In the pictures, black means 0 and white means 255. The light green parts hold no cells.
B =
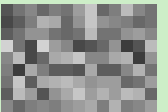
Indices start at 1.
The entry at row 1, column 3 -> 135
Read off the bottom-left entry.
135
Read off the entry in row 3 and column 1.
93
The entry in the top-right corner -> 115
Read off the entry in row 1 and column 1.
84
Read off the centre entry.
198
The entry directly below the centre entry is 84
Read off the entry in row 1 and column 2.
115
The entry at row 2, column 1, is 72
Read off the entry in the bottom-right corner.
157
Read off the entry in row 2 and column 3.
126
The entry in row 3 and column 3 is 147
